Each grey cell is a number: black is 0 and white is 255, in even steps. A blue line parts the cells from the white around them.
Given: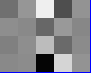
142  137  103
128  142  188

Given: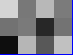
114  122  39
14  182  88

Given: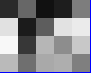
225  27  93
248  55  182

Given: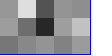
157  110  39
119  136  148

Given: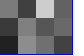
58  128  86
33  141  112

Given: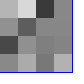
145  93  135
72  144  127
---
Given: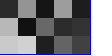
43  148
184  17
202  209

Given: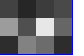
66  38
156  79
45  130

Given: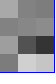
169  130
130  135
158  82

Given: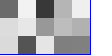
107  242
220  231
218  84

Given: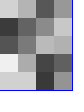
210  180
59  99
84  122

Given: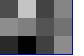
77  196
141  127
41  2

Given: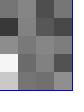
117  133
56  130
141  121

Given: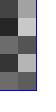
68  162
38  200
108  84

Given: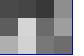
73  69
93  213
175  210
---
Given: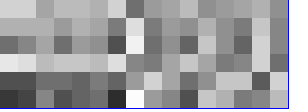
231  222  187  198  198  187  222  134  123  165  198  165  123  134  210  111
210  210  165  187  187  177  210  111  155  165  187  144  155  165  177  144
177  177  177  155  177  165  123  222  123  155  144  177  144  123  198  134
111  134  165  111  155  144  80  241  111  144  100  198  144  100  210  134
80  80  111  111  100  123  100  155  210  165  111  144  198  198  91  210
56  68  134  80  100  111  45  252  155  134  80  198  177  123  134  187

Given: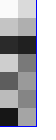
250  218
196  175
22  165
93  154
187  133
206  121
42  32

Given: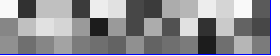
134  192  225  213  154  28  154  71  172  81  225  49  202  99  71
144  111  134  163  123  111  99  144  99  111  123  28  111  182  123
249  49  192  192  59  237  225  71  59  172  182  237  213  249  90

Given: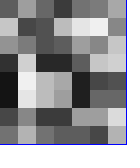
20  240  188  168  31  71  81
20  229  188  158  31  103  103
49  208  40  40  93  198  208
114  179  114  93  93  71  179
93  158  103  59  114  123  168
71  135  59  59  158  158  219
147  123  81  93  158  135  198
198  71  81  188  229  240  135

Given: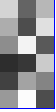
153  252  77
141  243  89
65  163  132
212  100  183
173  77  224
45  55  203

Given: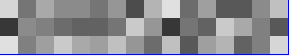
55  139  128  108  98  98  117  202  150  55  117  98  202  169  128  88
224  128  159  202  169  159  192  150  108  192  88  159  180  98  128  214
214  117  169  139  139  117  150  76  180  224  108  159  88  88  139  192

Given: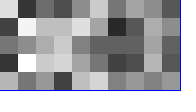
53  255  203  213  164  118  65  77  182  87
65  244  191  191  223  164  41  87  173  141
118  141  173  203  129  97  97  97  164  97
182  118  152  65  191  213  129  152  129  152
223  53  108  77  141  203  118  164  141  87

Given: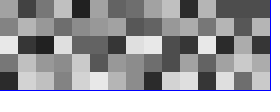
43  211  192  131  211  232  181  140  43  211  223  54  223  110  202
119  192  152  140  202  87  152  140  110  77  162  99  162  202  172
131  181  152  110  140  152  162  87  99  152  172  119  181  87  181
162  66  119  192  33  162  99  110  162  192  43  181  77  77  77
232  54  33  223  99  99  54  223  232  77  54  232  43  172  54

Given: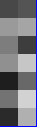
115  210
144  198
42  176
154  165
30  104
72  84
125  61
